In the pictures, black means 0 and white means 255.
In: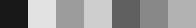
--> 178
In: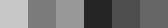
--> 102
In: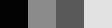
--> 226
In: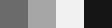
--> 21
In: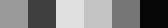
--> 7
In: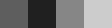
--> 204
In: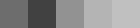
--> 192
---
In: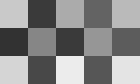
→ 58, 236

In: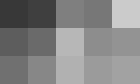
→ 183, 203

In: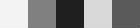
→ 31, 243

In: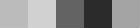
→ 99, 209

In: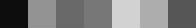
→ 119, 210

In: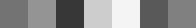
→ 205, 244
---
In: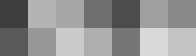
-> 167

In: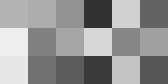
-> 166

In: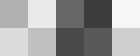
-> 103

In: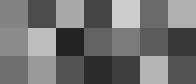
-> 35

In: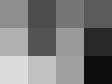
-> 154

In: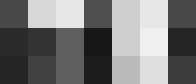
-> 94

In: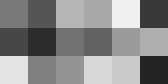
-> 114
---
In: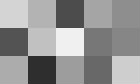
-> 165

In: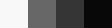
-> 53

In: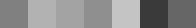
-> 58

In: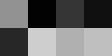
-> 53

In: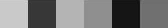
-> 21

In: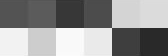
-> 212
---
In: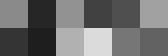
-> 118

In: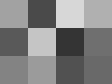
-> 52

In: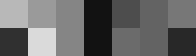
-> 99

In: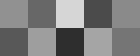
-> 165

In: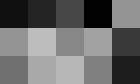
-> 162

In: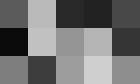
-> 180
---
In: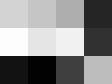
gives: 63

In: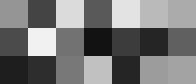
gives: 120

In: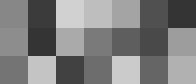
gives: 65

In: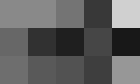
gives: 82

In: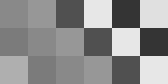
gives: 137

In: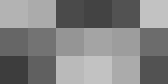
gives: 186

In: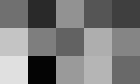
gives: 154

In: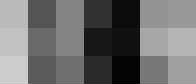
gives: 112
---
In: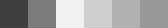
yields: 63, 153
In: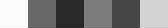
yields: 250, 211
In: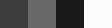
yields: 60, 252
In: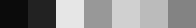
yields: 11, 131
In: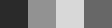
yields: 42, 103
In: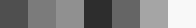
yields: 79, 248
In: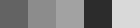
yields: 99, 217
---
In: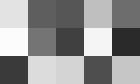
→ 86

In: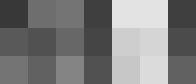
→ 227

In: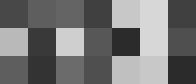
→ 200

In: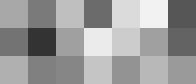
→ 219

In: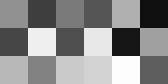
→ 85

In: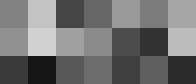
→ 153

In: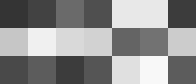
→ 232

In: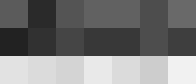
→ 97
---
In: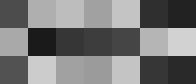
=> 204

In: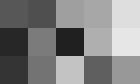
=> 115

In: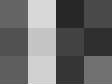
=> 209

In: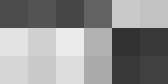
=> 201

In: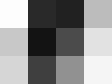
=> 63

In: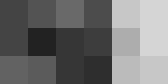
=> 91
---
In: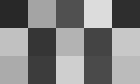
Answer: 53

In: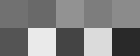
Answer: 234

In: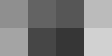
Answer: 70

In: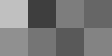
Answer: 117

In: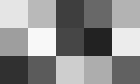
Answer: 248

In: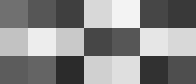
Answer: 237

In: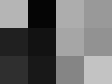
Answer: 18

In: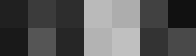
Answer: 85
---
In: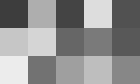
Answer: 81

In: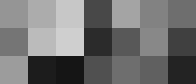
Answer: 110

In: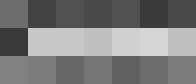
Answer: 73

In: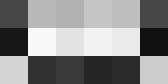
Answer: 71

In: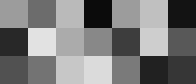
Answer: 19

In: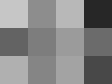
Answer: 39

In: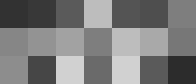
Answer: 126

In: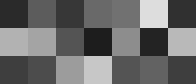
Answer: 48

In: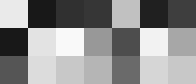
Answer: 62

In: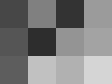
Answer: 155
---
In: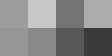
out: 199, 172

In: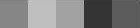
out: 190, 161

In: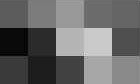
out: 201, 180

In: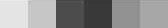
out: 228, 197

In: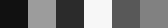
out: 247, 156

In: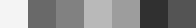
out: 244, 185

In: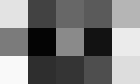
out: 249, 235

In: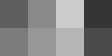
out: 203, 181

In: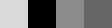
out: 217, 139
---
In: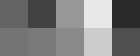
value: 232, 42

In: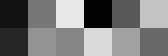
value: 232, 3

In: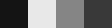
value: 232, 20

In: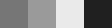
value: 234, 32

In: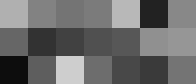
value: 206, 13

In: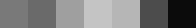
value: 196, 11
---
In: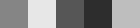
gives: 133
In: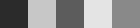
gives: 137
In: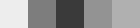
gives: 147
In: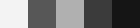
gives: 87
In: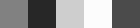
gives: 129
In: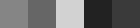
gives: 102
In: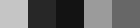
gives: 103
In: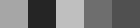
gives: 110
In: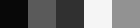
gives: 90
